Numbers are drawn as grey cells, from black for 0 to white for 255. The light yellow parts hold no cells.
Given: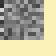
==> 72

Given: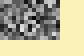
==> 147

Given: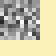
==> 80

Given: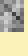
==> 150

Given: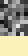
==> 160

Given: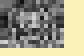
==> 198

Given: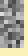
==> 175

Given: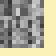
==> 66
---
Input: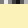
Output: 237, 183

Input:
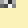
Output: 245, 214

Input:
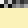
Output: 242, 192

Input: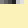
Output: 223, 195

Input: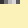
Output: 216, 187

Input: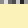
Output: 224, 199

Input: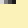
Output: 216, 125

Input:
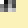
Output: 252, 212

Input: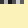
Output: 204, 179
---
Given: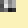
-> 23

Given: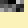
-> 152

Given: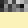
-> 70

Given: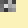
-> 135

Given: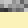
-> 88

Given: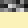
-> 115
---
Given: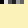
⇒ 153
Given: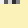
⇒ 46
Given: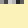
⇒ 38
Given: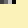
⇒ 196
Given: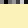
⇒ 206
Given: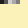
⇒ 168
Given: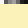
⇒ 33
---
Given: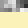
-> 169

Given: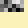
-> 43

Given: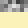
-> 169

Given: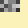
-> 189

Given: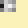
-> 203

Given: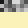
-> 151

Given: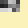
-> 84
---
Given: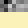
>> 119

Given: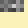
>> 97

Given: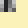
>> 195

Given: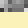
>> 197

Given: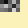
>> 54

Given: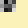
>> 179

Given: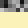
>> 73

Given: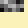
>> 152
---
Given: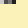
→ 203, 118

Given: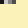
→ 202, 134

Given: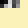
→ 227, 212

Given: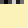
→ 207, 113

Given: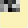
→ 220, 205

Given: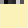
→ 206, 149

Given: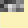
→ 221, 193

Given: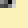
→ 213, 186
